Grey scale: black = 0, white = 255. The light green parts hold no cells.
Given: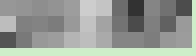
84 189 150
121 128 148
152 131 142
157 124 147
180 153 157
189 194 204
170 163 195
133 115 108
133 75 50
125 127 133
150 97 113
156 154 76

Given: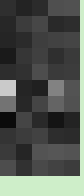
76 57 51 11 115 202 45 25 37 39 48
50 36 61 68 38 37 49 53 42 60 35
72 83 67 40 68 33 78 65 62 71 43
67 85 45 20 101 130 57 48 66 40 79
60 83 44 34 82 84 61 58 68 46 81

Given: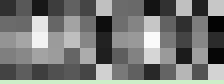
67 127 148 107 48
93 136 165 105 88
62 163 243 229 23
80 156 155 102 61
88 101 191 163 97
69 172 134 110 69
209 31 34 13 192
121 94 148 110 107
96 130 153 132 105
40 214 250 198 19
100 154 120 98 49
182 27 68 47 192
83 159 135 125 33
211 6 43 3 199

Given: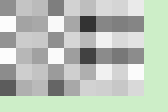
92 140 252 146 252 143
175 206 183 204 163 196
186 195 161 201 168 187
101 155 250 143 249 126
168 207 158 214 167 210
210 175 65 185 51 190
207 241 139 241 134 218
199 212 120 218 127 213
217 251 140 227 133 234

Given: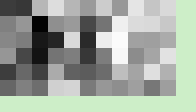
102 61 150 135 128 60
128 104 71 125 150 55
110 64 19 24 2 183
208 171 116 37 143 221
212 97 126 218 154 182
122 92 55 42 72 154
151 108 125 237 116 204
142 190 247 251 239 152
159 164 140 161 219 229
119 223 165 159 217 197
158 177 226 171 200 217

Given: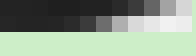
38 35
36 35
36 34
37 31
43 31
59 34
109 34
175 42
217 59
231 101
241 163
237 214

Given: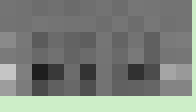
157 197 122 138 115 116
124 127 118 120 114 114
74 30 105 91 118 109
96 57 113 107 116 112
104 108 100 99 115 107
79 51 107 94 115 111
115 115 116 117 110 115
97 95 106 100 117 109
98 49 121 115 109 118
102 76 96 96 119 117
132 165 117 122 113 115
132 153 118 124 115 115

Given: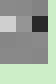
137 134 207 138
137 136 149 137
135 138 41 131
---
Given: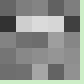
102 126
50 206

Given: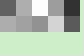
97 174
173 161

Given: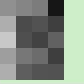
144 133
174 75

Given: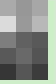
170 151
219 153

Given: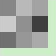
135 185
203 144

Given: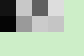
19 200
5 154
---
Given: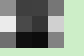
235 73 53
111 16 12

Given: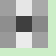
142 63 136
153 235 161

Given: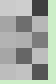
165 110 183
179 175 124

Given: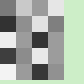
50 143 226
237 156 52

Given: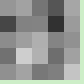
70 130 131
140 158 175

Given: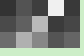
74 96 185
108 176 135

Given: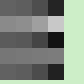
138 142 159
91 88 69

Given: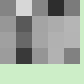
151 89 164
160 104 165
